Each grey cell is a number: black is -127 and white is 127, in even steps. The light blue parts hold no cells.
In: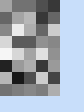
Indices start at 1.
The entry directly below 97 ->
-71
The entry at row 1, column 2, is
-13
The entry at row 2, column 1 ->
-25
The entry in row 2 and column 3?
55
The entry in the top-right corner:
-71
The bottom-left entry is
-13
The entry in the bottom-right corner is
46

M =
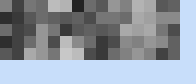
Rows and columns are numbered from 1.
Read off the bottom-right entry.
-30
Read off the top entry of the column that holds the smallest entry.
-93
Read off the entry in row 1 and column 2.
-61
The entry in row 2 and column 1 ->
-81
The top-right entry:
-30
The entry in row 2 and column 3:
-39
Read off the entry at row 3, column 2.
-61
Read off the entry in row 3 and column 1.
-19
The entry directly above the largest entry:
60
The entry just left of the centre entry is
-39
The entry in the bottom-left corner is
-39
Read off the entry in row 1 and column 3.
-9
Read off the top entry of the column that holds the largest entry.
51
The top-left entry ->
1
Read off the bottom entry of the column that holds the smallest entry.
60
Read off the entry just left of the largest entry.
-9
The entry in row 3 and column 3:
-51
